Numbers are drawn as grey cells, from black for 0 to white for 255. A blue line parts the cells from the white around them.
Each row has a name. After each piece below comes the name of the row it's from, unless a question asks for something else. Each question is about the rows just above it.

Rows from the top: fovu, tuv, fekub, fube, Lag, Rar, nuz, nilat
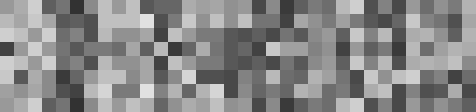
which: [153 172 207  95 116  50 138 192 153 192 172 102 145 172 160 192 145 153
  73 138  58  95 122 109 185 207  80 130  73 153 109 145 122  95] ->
nilat
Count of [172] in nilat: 3
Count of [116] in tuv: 3
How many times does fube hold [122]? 3

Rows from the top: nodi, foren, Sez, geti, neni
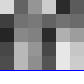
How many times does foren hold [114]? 2
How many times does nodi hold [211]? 0
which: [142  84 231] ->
neni

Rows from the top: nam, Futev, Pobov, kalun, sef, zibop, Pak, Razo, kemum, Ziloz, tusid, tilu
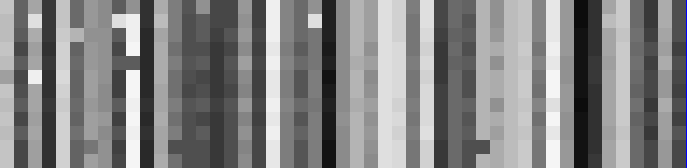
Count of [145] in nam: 4
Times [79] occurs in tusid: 6
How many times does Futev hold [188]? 4
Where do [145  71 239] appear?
Ziloz
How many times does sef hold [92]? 5

